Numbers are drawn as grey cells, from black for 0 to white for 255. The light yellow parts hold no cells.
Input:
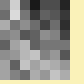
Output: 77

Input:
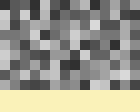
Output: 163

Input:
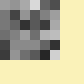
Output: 217

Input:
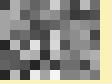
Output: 68

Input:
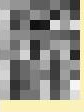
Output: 126

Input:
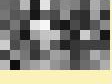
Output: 74

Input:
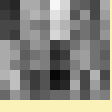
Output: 93
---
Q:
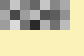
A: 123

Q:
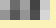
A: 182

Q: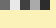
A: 108

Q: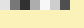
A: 227

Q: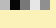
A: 187

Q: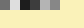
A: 111
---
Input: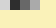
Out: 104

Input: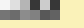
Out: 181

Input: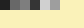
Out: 126

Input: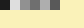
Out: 145

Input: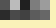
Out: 32

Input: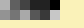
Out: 67
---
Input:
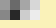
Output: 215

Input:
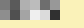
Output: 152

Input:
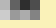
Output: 77

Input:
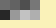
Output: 119

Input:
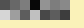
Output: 137

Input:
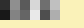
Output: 192

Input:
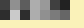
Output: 34

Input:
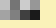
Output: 151
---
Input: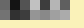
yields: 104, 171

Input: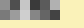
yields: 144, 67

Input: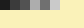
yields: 28, 202

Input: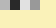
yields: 183, 153

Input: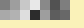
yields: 126, 104

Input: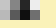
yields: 197, 111
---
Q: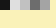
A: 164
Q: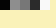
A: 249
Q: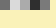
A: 122
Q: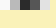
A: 226
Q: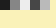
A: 186
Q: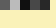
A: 40
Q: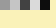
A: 13
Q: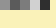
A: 47
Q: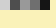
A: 21
